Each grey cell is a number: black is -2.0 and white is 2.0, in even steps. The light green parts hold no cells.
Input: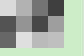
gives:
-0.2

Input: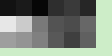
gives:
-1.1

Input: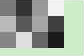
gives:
0.4

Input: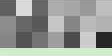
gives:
0.4

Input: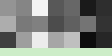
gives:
-1.6

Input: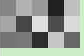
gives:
-1.5
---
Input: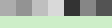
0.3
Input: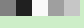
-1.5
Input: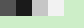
-1.6
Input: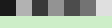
0.8
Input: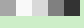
1.9
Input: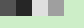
-1.4
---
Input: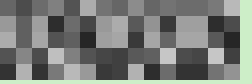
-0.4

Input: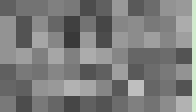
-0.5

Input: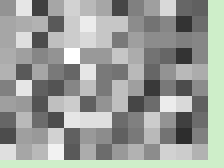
0.3

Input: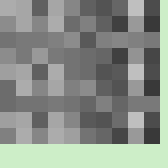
0.7

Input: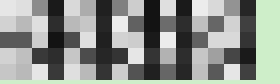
1.6

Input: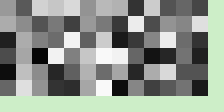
0.4

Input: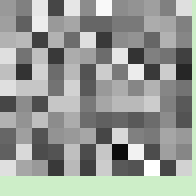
0.4

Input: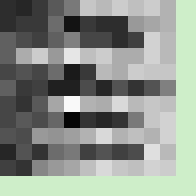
-1.3

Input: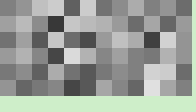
0.0
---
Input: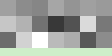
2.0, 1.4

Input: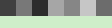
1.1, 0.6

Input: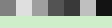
1.5, 1.0

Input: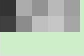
1.1, 1.0

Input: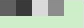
1.4, 0.2

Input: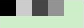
1.2, 0.3

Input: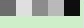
1.5, 0.9

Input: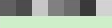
1.3, 1.1
